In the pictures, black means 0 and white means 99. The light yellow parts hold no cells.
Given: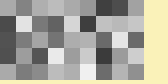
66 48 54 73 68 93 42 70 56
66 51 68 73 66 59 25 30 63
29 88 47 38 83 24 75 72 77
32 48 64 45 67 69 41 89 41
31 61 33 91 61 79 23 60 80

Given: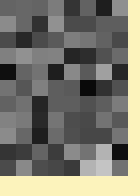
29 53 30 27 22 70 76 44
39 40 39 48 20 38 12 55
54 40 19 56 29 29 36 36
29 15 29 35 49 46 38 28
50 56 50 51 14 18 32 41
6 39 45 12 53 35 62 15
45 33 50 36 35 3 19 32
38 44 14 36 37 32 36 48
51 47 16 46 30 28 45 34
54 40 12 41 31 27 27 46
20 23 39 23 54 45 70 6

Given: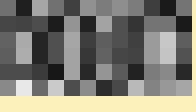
53 90 41 78 30 54 17 28 72 51 59 64
43 12 64 44 25 56 48 55 48 24 10 45
27 26 30 11 57 13 63 31 20 45 45 10
38 66 14 31 64 24 36 31 25 60 77 36
36 67 14 31 63 21 38 27 26 60 76 32
29 29 23 9 63 15 58 35 13 48 53 15

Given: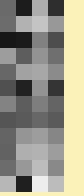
71 12 92 73
41 11 67 18
42 69 76 59
9 10 50 30
61 36 57 43
40 63 65 54
31 13 57 20
51 36 49 39
33 35 40 35
39 58 61 52
38 68 69 61
42 59 73 53

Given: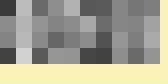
26 81 35 58 57 27 26 55 41 57
23 73 41 55 69 34 35 52 46 49
54 70 57 51 54 65 42 52 51 63
51 71 53 40 48 54 32 58 49 66

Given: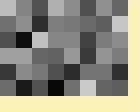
42 10 32 3 44 78 39 37
73 51 32 68 54 31 56 40
44 55 18 49 47 41 37 77
31 6 74 52 52 26 48 54
62 62 40 38 59 23 57 48
22 53 47 31 17 45 45 19

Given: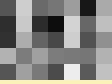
33 62 47 29 92 35 75
33 80 41 46 61 9 66
18 78 17 5 82 40 74
19 67 39 28 80 32 56
69 48 62 48 47 46 69
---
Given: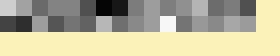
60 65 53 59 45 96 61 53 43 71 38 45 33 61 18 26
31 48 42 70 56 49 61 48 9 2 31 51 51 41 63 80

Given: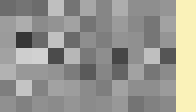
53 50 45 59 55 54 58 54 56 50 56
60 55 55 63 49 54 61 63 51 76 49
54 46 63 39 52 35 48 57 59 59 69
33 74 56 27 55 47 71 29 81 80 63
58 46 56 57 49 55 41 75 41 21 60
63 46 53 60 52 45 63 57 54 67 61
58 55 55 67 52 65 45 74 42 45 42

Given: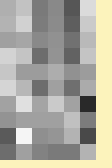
69 47 47 51 62 42
28 69 58 55 95 35
48 74 62 62 62 57
16 63 79 64 87 63
66 43 62 42 71 83
60 56 67 60 60 77
76 38 57 42 76 82
72 44 56 53 65 62
79 37 54 48 81 70
85 33 53 47 75 68

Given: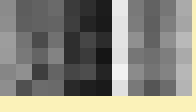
70 42 33 47 87 10 12 16 41 42 31 55
71 51 45 54 94 14 30 27 39 24 56 52
66 49 43 46 87 8 23 18 51 39 47 60
72 56 38 56 88 17 27 18 44 29 45 61
64 49 37 48 88 10 14 24 39 38 37 55
66 46 38 47 90 11 18 23 41 38 36 54

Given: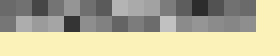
55 52 54 58 54 75 42 48 39 50 55 20 64 60 67 46
41 44 32 17 36 48 63 66 70 35 43 58 45 27 44 41

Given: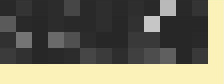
22 15 37 30 25 18 23 27 17 16 15 19 23
16 15 15 22 22 15 15 17 31 41 15 45 19
15 15 15 77 19 15 18 16 16 17 15 16 35
20 16 72 16 18 16 18 16 27 17 16 20 16
